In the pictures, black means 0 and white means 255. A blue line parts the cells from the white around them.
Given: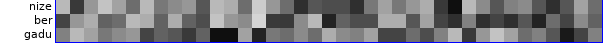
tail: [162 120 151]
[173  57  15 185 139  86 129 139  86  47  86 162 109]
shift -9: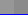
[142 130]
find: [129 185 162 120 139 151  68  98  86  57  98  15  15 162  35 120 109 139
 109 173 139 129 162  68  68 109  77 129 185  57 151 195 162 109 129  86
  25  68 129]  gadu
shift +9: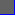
[107]
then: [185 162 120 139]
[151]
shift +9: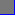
[129]
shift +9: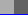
[182 107]

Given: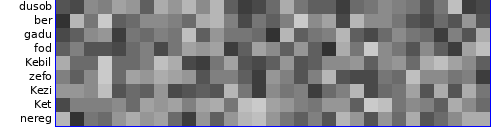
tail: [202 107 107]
[128 191 172  73  61 118 162  84  73  95 150  84  95 139 139 150  95 139
 150 107 172 191 162 139  95]
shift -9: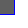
[86]
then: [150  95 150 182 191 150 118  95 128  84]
[182]
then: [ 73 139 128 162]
[150]
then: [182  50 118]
[107]

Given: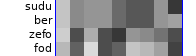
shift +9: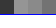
[ 64 158 147 124]
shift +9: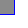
[147]

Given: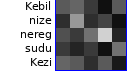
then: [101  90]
[46]
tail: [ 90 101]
[58 16 90]
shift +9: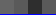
[110  99  55  99]
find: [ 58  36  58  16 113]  sudu
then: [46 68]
[16]
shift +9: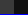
[67 25]

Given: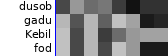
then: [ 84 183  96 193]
[162]
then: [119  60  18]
[50]
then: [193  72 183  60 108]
[152]
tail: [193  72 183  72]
[193 152  27  27]
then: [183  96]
[193]

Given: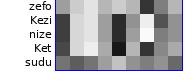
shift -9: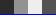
[ 35 137 229  74]
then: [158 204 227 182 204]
[182]
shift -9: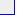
[229]
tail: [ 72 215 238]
[170  24 182  53 136 170]
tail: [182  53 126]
[182]
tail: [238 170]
[ 24 182  53 136 170]
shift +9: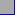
[179]

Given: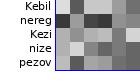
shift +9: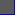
[99]
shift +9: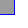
[165]
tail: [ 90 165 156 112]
[102]
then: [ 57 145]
[133]
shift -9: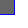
[93]

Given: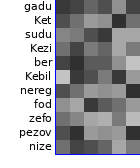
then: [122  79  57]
[166]
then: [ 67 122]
[100]
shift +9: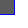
[100]
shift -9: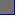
[103]

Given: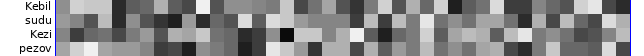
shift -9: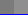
[114 134]
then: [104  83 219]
[93]
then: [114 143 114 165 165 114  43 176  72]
[188]
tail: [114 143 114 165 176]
[ 72  43 123 200 104 104  93 219  72]
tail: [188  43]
[143  83  52  31 154  43 104  83 219  93 219 200 154 133 133 133  61 188
  61 188 123 230 114 143 114 165 165 114  43 176  72 188 104  72 219 176]
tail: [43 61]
[143  11 200 200 133 176 240  93  31 104 123 209  93 165 188 176  93 188
 230 123 143 114  72  83 133 188]

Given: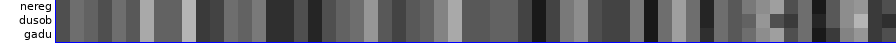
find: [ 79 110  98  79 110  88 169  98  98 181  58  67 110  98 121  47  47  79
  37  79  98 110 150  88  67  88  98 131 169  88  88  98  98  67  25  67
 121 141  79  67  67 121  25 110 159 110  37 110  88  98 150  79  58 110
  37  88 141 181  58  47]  dusob
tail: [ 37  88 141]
[181  58  47]
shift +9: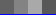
[107 140 178  97]

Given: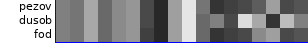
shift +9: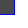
[82]
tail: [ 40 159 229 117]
[ 52  64  73  93 159  73  84]
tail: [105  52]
[ 64  73 138 159  73  84]
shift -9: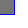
[108]
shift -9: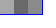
[159  96 129]

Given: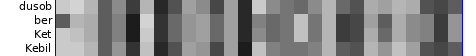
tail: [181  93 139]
[ 60 181  40  82 160 139  71 160  40 202 139 117 105 139 181 105  82 172
 160 181 172  82  71  93]
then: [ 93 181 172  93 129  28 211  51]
[105]
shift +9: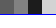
[102 138  37 220]
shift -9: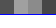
[ 73 151 130  62]
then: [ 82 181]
[149]

